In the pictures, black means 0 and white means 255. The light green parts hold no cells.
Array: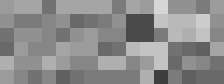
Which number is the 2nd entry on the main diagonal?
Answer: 123
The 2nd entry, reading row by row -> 165
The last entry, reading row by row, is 105
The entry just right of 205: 145
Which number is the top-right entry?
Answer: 155
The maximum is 214
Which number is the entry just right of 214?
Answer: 145
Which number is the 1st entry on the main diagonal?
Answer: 155
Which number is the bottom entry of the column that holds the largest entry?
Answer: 62
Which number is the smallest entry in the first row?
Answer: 114
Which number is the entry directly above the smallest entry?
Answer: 195
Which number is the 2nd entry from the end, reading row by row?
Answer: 105
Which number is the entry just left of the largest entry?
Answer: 155
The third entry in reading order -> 165
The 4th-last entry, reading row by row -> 123
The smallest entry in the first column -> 105
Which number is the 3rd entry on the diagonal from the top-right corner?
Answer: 175

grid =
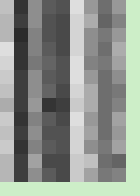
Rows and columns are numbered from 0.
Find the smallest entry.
43
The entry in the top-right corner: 152
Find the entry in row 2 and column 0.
182
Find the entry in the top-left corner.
192
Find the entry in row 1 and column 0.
182
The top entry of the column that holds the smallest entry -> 52
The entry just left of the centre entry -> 100
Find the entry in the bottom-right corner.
130
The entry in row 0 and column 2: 142
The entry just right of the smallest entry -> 130
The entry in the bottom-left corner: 182
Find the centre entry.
73
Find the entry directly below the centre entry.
62
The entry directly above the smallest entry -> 62

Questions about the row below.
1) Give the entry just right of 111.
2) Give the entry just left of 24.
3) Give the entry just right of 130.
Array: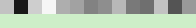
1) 194
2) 194
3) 142

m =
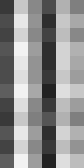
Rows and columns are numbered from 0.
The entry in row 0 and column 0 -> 57
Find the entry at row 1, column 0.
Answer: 76
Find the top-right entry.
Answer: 127
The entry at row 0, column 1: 199
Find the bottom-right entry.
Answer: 189
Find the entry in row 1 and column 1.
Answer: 231
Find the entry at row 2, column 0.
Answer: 67
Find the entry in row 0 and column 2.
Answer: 136
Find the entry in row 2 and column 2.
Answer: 136

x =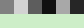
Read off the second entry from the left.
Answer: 210
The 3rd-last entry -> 16
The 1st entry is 128

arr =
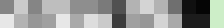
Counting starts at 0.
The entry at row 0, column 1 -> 202
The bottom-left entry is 231
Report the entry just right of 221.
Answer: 202
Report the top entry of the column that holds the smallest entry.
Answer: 5
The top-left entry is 133
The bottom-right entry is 28

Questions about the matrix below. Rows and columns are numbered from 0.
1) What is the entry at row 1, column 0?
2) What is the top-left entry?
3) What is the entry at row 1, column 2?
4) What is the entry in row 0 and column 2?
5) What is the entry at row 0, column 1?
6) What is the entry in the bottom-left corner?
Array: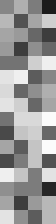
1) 184
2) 134
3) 165
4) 124
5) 175
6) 227

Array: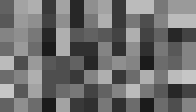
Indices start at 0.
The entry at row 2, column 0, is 132
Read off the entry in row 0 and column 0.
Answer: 98
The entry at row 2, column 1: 143
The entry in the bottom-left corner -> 98
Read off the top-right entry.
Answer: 154
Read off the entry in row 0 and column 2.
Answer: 175
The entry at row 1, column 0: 88
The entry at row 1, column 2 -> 143
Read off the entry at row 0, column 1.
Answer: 163
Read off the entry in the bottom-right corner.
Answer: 132
